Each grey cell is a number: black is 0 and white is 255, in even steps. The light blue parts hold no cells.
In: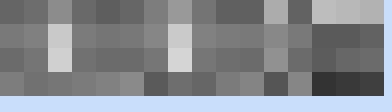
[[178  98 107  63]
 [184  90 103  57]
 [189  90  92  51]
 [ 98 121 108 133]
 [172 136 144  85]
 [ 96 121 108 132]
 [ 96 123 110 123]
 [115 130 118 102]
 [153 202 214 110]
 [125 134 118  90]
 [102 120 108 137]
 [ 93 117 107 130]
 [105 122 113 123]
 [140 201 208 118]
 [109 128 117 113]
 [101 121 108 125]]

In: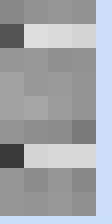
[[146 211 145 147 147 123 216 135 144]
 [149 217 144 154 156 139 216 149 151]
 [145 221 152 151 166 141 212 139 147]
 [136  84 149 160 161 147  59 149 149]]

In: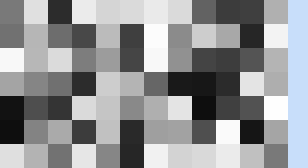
[[176 243 180 174 254 165 121]
 [ 63  38  84 228  82  21 192]
 [ 60 168  61  43  64 250 235]
 [ 98 205  68  23  14  79 217]
 [218 139 145  25 228 162 211]
 [234 252 248 102 175 159 241]
 [218  63  69 180 137  41  38]
 [213 187 156 205 197 193 134]
 [235  72 125  44 218  60 230]
 [ 44 109 219 112  52 170 114]
 [224 182 183 133  78 131 179]
 [121 113 248 164  18  14 223]]

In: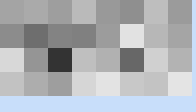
[[155 165 179 228]
 [190 183 208 195]
 [143 226 103 200]
 [153 156 177 227]
 [186 128 191 214]
 [158 131  51 158]
 [170 110 149 173]
 [164 140 216 194]]

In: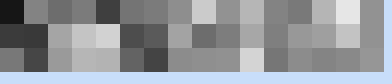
[[146 146 150]
 [230 195 137]
 [181 159 132]
 [121 152 140]
 [131 127 118]
 [182 167 212]
 [146 125 145]
 [203 109 143]
 [142 163 140]
 [123  90  68]
 [116  77  99]
 [ 63 210 179]
 [123 196 182]
 [109 165 154]
 [131  57  70]
 [ 22  59 120]]

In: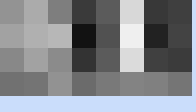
[[ 63  67  59 117]
 [ 55  34  64 128]
 [216 239 219 131]
 [ 91  81  91 120]
 [ 58  18  50 107]
 [125 183 139 146]
 [171 176 162 115]
 [147 162 136 113]]

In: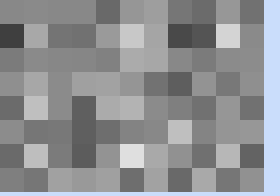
[[113 137 140 143 113 151  99 145]
 [151 212 139 120 150 148 183 118]
 [108  84 123 147 113 132 112 169]
 [119  73 136  93 127 191 145 104]
 [158 165 166 114 139 136 169 162]
 [150 200 170 149 179 131 223 110]
 [105 154 129 162 171 110 147 160]
 [136 113 133 160  95  95  92 153]
 [136 116 135 139 139 120 122 161]
 [138 168 137 166 191 118 190 118]
 [136  63 122 143 108 140 106 126]]

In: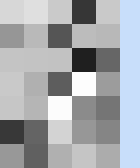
[[201 184 102 156 117 133 172]
 [ 54 188  31 253 139 151 197]
 [202  85 194  93 252 211 176]
 [223 185 195 176 181 100  96]
 [215 150 196 201 198  56 152]]
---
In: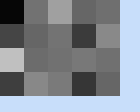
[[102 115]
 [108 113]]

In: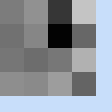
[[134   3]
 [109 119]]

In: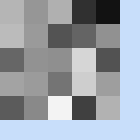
[[154  83]
 [146 143]]

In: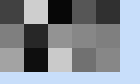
[[ 39 147]
 [ 14 202]]

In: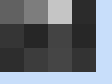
[[38 67]
 [60 69]]

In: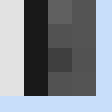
[[25 82]
 [25 63]]
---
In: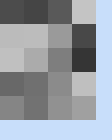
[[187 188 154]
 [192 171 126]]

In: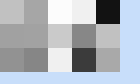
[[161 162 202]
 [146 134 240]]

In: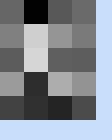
[[128 207 149]
 [ 92 214  95]]

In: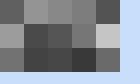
[[156  74  85]
 [114  67  71]]

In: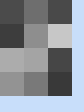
[[ 61 142 199]
 [172 164  70]]

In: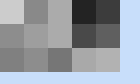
[[141 158 171]
 [128 141 118]]

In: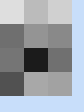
[[111 148 137]
 [117  27 112]]
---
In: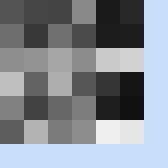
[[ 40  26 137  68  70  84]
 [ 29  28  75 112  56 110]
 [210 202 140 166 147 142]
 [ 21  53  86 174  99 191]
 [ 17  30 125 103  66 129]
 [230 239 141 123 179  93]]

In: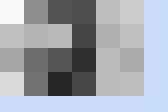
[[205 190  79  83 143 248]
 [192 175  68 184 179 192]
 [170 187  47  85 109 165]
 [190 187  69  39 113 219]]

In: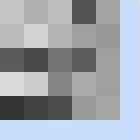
[[164  83 189 176 196]
 [150 160 179 210 186]
 [159  93 117  74  91]
 [159 171 132 205 218]
 [166 155  77  67  53]]

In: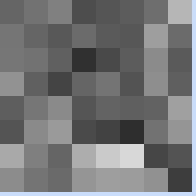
[[182 110  92  85  77 128 114 100]
 [108 158  87  90 108  88 101 117]
 [ 90 139  92  73  48  96 114 118]
 [ 95 142  82 115 101  68  96 146]
 [159  98  95  99  86 137 118  94]
 [148 114  46  66  75 154 137  84]
 [ 83  70 216 202 173 100 127 169]
 [ 61 145 156 158 149 106 115 140]]

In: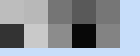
[[118  89 117 184 189]
 [131   8 140 201  51]]

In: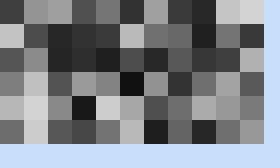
[[211 197  40  58 160  50 117  80 159 148  63]
 [ 57 116  32 104 112 186  58  50  39  76 195]
 [177  63  55  88  40  77  31  46  37 139  85]
 [ 89 163 111  51 146  17 131 154  83 192 126]
 [122 152 171 110  79 167 205  24 137 211 183]
 [152 111  39 100  30 185 115  71  87 204 109]]
